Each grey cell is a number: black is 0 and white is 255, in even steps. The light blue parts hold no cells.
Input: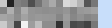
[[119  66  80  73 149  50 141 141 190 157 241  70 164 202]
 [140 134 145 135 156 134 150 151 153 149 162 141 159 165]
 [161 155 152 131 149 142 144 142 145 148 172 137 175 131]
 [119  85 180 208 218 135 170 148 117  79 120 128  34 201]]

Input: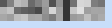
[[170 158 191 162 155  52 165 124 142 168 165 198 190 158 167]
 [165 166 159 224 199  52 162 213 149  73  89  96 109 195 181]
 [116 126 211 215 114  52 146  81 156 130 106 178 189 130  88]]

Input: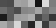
[[139  60 200  38 100 214 142 169]
 [ 54 100  71 174 160 157  89  27]
 [134 114 165 139 134  76  91 108]
 [125 220  20 187 159 164  75  78]]

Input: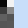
[[ 87  85]
 [ 84  96]
 [136  61]
 [242   7]]

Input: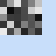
[[ 48  94  35 167  70 235]
 [116  82 127  48 208  52]
 [ 20  85  73  56  59 141]
 [228 204  74  52  11 216]
 [193 130  79 227 157  67]]

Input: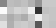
[[194 200  87 196 204 200 175 223]
 [197 203 238 203 172 185 172 197]
 [197 193  50 238 206 212 198 251]
 [201 201 147 177 192 185 189 134]]

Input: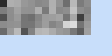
[[159  92 120 148 154 171 185 181 130  83 185 153 106]
 [153 116 221 212 144 133 157 139 118 118 147 145 140]
 [140  63 168 117 164 158 156 134 111 117 154 141  81]
 [133 141 195 142 137 177 122 174 145 146 162 142 126]
 [140 123 184 110 147 176 140 136 146 152 171 175  42]]
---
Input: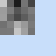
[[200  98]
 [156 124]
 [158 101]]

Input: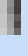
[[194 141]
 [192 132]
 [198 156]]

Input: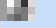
[[157 247]
 [157 188]
 [157 129]]

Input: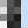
[[179  85]
 [225  76]
 [137  65]]

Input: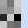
[[164 119]
 [152 145]
 [ 39 202]]

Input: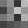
[[115 144]
 [ 63 127]
 [118 143]]

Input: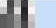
[[233  72]
 [192  84]
 [ 91 102]]
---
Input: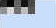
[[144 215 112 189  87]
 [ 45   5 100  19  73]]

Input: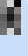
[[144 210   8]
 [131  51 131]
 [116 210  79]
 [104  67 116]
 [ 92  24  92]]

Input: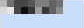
[[216 230  70  14  55 156  55  98 140]
 [186 113  70  70  86 125 125  98 113]]

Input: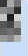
[[196  30 211]
 [152 138 181]
 [138 125  45]
 [ 99 112  99]
 [ 86  71 152]
 [ 57 168 112]]

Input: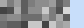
[[169 125 156  94 125 141 141 156  94 125]
 [125 141 141 110 110 110 156 125 169  94]
 [110  94  94  68 200 200  68 200 156 169]
 [ 68  80 169  94 141 141 200 125  80 215]]

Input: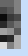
[[220 129 174]
 [160 145  87]
 [103 103 129]
 [ 72  87 129]
 [ 41  87 116]
 [ 26  41 174]
 [ 11  57  72]]
